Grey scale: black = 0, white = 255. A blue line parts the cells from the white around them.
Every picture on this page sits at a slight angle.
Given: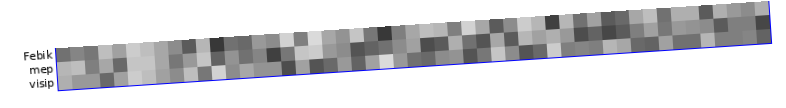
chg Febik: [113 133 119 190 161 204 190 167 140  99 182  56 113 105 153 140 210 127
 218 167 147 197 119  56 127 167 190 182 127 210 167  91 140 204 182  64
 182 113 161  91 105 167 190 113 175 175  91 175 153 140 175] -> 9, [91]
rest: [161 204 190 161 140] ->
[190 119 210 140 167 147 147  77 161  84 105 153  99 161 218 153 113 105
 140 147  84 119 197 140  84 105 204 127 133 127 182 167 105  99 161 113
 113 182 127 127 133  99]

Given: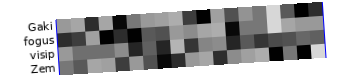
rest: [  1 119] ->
[  1 215]
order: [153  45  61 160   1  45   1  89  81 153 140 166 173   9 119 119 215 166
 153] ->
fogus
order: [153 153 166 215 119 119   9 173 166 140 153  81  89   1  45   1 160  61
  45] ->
fogus
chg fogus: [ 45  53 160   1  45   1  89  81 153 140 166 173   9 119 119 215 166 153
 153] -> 1, [61]
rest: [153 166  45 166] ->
[  9 119 153 160 173  61   1 160  81 147 119 215  89   1  45]
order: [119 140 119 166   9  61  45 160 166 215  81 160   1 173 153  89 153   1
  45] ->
Zem

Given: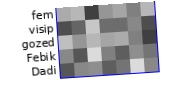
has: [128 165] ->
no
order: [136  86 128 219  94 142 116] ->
Febik
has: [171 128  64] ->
yes
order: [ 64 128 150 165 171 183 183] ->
fem
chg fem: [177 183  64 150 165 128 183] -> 0, [171]
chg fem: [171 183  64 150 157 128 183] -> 4, [165]
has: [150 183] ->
yes

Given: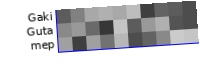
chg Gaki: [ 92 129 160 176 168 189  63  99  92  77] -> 2, [168]
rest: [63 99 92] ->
[77]
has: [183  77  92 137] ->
no

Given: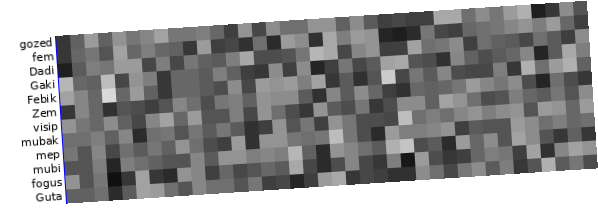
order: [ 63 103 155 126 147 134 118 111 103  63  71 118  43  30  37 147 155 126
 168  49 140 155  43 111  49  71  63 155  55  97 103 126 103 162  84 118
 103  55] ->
fem
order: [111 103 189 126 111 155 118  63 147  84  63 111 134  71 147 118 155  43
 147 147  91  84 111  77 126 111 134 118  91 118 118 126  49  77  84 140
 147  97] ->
mubak

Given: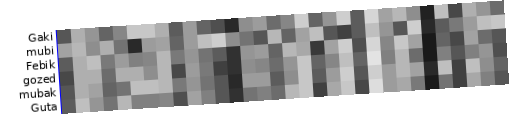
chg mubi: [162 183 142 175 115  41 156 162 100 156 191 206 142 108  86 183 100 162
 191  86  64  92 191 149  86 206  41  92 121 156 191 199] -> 13, [115]
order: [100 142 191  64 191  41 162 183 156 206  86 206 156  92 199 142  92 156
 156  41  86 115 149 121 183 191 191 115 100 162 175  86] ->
mubak
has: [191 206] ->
yes
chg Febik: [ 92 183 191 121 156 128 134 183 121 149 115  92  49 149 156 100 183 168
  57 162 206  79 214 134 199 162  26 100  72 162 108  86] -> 1, [175]
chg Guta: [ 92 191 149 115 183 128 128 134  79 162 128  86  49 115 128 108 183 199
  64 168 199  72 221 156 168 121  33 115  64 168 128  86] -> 26, [26]
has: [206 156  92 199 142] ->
no

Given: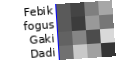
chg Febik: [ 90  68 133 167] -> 2, [127]
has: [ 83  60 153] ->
no

